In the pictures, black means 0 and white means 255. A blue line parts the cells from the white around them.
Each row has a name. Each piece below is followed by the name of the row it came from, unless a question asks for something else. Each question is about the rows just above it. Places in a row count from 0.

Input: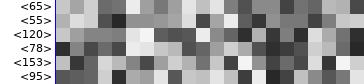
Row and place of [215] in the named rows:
<153>, 3
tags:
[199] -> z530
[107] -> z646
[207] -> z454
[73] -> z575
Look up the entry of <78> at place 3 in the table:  z646
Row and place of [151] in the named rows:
<55>, 7
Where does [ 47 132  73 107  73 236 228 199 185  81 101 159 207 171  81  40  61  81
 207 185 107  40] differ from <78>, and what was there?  15, [47]
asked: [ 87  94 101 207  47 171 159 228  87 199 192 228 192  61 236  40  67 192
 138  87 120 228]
<95>

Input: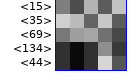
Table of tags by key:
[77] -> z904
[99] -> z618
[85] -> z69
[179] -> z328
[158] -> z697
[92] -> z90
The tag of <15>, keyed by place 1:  z904
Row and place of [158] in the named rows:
<69>, 1
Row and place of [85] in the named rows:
<44>, 4
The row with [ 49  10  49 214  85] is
<44>

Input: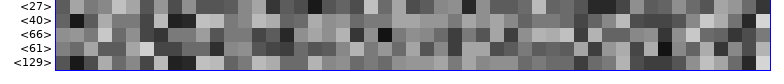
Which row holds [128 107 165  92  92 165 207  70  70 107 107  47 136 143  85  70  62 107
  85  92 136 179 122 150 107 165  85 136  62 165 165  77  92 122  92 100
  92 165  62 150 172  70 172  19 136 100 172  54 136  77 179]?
<61>
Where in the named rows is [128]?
<61>, 0
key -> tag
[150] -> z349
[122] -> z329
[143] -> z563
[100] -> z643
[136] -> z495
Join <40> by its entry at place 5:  z329
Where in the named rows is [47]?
<61>, 11
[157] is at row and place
<66>, 10
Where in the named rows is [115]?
<40>, 48
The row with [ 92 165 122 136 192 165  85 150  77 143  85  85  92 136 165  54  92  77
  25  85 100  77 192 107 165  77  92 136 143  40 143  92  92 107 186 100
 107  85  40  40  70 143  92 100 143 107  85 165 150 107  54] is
<27>

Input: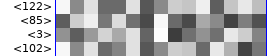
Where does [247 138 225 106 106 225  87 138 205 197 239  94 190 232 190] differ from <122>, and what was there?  12, [197]
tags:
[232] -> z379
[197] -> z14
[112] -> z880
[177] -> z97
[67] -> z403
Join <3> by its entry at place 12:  z379
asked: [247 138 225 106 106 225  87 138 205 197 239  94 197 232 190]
<122>
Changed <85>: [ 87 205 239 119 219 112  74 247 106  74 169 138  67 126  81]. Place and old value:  0, [94]
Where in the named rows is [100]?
<3>, 6

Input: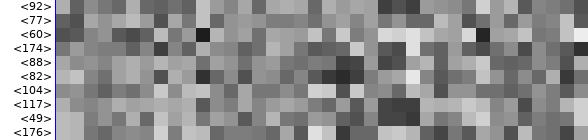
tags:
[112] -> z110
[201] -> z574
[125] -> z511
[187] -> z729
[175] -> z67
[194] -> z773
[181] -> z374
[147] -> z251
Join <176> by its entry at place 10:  z729
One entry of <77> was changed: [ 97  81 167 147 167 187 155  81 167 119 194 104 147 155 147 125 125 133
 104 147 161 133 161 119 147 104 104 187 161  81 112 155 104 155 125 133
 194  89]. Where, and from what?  18, [112]
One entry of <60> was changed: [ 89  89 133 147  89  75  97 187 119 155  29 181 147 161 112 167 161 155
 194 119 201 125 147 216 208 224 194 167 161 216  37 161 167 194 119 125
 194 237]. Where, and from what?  0, [81]
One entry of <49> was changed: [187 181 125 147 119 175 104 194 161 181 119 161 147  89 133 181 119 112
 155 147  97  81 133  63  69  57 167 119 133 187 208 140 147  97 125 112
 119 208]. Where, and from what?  23, [69]
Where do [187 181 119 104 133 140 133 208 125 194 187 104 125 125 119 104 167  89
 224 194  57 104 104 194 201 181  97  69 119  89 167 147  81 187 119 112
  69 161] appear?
<176>
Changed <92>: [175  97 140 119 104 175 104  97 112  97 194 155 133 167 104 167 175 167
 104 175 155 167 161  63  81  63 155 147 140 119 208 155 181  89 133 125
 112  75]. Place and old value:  37, [81]
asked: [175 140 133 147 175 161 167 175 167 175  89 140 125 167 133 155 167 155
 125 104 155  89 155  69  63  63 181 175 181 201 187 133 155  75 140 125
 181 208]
<117>

